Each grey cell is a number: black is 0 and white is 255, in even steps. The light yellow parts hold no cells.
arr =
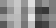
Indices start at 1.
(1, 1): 145
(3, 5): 228
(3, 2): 182
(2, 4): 126
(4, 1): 90
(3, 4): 135
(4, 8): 125
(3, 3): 187
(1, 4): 151

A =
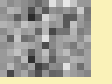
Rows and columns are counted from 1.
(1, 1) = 166
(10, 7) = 91
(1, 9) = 174
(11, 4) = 166
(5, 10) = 114
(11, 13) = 133
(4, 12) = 152
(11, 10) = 174
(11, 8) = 100
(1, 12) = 152
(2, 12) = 201
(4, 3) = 150
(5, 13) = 141
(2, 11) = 131
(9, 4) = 185
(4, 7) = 182
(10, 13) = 158
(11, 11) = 156
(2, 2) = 180
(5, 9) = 116
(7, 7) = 77
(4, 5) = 173
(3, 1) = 154
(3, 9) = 159
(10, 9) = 134
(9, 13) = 159
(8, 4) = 159
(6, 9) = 160
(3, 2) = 144
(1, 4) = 141
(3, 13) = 123
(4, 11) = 193
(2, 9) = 135
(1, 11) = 197
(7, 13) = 146
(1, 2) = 140

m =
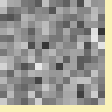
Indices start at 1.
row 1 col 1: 208
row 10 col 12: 91
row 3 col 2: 83
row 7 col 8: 129
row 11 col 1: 142
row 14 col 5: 197
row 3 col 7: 147
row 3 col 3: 104
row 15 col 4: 100
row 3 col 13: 162
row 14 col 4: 127
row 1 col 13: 194
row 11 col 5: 179
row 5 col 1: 166
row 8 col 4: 133
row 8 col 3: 167
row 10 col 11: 163
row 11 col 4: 139
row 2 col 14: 184
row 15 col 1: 201
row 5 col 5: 97
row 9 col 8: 142
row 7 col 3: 178
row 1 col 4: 121
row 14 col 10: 167
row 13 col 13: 146
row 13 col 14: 172
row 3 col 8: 163
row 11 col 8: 152
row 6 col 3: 161
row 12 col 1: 182
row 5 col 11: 118
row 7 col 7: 53
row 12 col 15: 127
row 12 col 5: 118
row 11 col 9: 152

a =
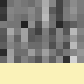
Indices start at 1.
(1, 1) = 41
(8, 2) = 159
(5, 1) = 90
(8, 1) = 43
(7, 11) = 185
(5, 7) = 124
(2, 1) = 61
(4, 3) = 117
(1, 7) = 171
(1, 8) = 133
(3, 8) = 109
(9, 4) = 128
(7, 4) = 134
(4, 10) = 79
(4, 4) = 33
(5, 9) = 133
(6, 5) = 89
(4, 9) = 40
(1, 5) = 110
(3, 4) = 109
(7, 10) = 78
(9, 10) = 48
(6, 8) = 95
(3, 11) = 134
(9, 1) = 103
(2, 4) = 126
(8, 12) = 151
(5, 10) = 86
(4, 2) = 117
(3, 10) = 123

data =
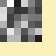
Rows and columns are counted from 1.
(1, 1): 129
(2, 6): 63
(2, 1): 217
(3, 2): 64
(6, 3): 182
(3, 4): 142
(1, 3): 30
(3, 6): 117
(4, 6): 77
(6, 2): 185

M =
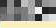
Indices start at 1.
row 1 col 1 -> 45
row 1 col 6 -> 75
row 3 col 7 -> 200
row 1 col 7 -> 150
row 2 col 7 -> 31
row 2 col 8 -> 46
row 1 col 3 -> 50

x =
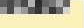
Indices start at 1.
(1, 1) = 93
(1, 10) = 100
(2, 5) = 86
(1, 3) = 117
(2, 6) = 54
